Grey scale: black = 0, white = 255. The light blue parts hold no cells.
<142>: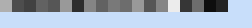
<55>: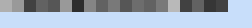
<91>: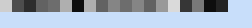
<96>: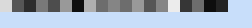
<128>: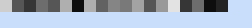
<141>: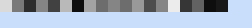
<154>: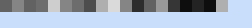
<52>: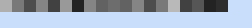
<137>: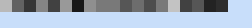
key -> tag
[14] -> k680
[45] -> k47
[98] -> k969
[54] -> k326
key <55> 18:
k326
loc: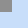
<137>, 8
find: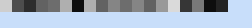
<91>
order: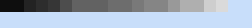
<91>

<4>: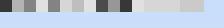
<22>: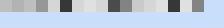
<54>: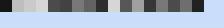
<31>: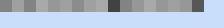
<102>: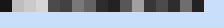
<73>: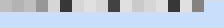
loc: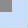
<31>, 7
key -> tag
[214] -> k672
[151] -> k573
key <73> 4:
k573
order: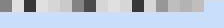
<22>
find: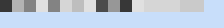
<4>
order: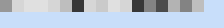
<22>
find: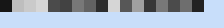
<54>

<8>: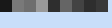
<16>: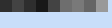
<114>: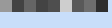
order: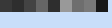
<8>
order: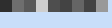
<114>
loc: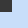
<8>, 9

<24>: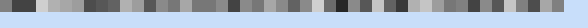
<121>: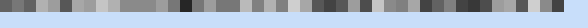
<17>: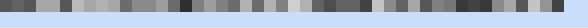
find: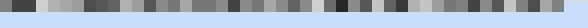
<24>
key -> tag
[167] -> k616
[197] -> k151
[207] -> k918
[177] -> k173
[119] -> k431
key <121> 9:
k151
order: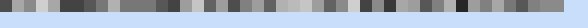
<121>
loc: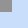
<17>, 46

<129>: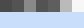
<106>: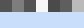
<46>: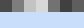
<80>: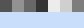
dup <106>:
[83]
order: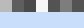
<106>
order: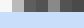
<129>
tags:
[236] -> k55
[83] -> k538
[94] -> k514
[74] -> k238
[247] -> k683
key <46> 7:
k514
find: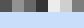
<80>

